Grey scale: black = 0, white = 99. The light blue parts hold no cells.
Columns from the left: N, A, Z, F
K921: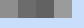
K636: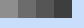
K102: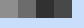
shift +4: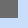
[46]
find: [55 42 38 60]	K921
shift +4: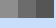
[59 46 37]
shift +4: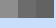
[59 46 42]
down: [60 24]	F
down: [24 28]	F

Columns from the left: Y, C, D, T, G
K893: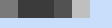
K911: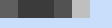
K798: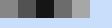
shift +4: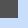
[36]
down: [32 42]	T
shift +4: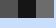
[36 12 46]

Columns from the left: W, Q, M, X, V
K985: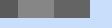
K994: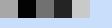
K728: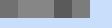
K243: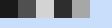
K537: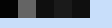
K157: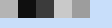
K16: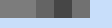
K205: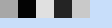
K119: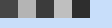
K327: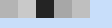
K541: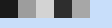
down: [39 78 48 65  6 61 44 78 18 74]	V
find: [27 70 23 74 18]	K119
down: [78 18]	V

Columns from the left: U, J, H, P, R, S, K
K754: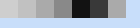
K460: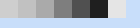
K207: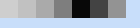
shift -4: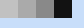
[71 62 49  3]
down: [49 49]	P
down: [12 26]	S

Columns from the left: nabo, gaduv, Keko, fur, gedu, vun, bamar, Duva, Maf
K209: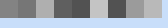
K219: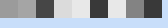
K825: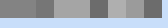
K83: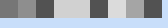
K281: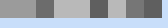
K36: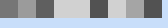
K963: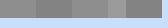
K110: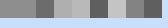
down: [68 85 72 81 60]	bamar
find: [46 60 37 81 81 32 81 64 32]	K36
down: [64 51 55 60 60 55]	gaduv
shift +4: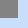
[55]
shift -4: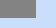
[47 47]
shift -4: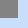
[47]
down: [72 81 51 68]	fur

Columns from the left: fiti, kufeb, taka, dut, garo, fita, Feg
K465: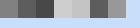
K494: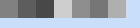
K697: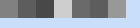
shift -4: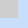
[76]
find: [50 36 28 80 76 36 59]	K465
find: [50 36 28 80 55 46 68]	K494
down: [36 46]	fita

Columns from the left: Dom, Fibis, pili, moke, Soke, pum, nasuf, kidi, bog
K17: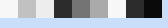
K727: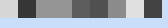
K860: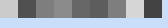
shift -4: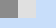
[50 83]
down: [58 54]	moke

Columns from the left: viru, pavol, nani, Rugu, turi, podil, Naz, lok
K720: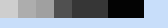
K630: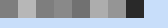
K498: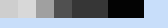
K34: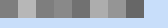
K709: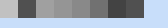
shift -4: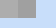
[63 58]
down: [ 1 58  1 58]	Naz
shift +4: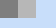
[53 75]
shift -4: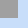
[58]

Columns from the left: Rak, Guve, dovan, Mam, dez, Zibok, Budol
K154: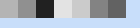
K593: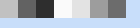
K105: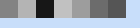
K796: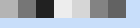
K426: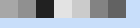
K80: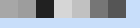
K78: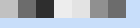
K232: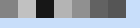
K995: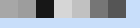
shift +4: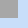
[69]
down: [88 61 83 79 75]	dez
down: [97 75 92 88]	Mam
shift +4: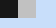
[13 79]
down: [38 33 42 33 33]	Budol
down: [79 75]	dez
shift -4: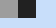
[57  9]

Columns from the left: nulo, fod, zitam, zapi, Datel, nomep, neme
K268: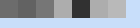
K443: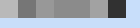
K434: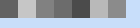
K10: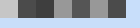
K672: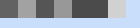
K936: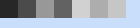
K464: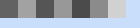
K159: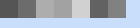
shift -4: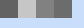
[34 73 46 38]
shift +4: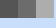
[37 46 71]

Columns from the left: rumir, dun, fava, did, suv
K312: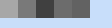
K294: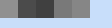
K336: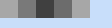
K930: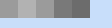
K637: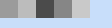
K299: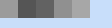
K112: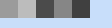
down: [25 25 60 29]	fava
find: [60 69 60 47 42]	K930
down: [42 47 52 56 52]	did
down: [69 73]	dun
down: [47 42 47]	did

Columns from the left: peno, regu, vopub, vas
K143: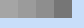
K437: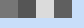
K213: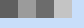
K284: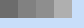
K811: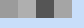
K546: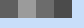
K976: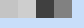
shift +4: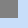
[54]
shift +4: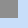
[59]
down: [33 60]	regu
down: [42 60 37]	peno
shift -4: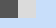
[29 81]
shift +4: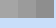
[68 64 59]

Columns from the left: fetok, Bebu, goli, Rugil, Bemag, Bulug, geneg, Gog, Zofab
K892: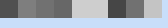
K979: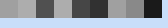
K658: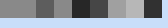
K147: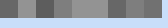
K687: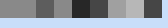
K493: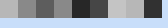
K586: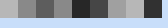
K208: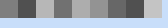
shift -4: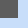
[32]
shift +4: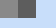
[57 40]

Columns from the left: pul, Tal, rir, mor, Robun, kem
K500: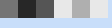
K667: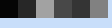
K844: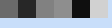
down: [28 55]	mor
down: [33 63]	rir
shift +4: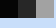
[ 6 19 67]
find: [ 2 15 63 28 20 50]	K667

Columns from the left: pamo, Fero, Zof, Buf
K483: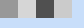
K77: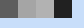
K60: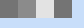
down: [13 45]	Buf
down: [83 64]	Fero
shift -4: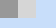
[55 79]

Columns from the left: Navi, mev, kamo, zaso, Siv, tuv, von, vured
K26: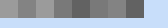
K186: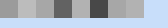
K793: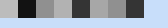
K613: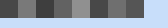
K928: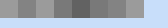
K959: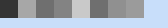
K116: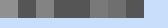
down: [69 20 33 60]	vured
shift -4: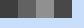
[20 34 52 24]
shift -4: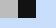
[69  3]
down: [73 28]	Navi

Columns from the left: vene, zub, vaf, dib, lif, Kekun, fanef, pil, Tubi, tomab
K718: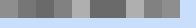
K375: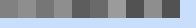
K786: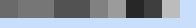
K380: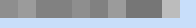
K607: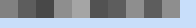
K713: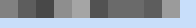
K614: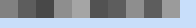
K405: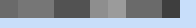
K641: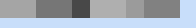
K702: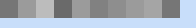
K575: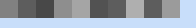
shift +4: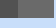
[36 45 45]
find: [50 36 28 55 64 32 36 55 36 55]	K607
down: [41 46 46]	vaf

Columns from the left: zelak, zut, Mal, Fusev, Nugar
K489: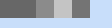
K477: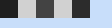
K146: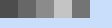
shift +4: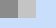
[58 80]
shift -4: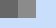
[36 50]
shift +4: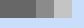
[44 44 58 80]
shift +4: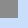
[58]
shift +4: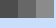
[34 44 58]
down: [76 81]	Fusev
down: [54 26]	Mal

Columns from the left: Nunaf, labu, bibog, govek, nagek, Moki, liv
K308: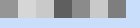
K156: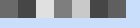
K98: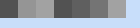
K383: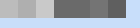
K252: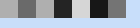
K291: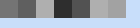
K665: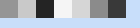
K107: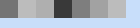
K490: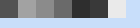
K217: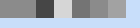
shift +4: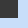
[26]
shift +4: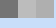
[49 77 72]
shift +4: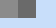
[58 45]
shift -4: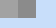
[59 50]
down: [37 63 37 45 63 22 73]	liv
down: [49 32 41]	govek

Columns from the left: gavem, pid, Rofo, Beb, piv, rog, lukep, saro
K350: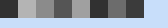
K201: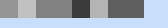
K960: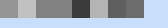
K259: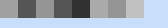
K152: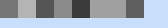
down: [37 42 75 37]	saro
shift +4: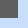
[41]
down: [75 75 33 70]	pid
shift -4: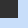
[15]

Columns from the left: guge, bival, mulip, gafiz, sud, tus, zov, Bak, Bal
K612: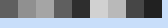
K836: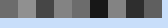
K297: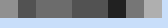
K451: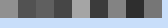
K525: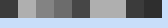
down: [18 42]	sud
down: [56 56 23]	guge

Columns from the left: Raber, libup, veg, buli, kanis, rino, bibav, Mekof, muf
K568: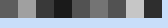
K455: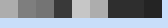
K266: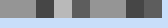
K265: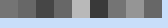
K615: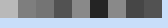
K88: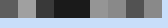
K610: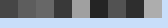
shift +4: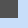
[36]
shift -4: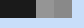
[ 6  6 54 49]
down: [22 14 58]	rino

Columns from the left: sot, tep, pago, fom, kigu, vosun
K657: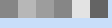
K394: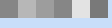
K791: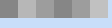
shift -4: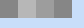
[48 67 57 48]
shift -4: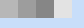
[67 57 48 84]
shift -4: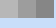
[67 57 48]

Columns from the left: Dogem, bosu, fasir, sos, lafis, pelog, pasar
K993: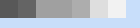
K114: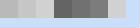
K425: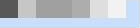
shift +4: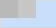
[76 81]
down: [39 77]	bosu
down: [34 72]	Dogem
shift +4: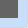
[43]

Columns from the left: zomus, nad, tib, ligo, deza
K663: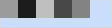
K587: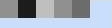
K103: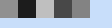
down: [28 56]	ligo
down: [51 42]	deza
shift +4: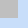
[78]
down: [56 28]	ligo
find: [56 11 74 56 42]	K587
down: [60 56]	zomus

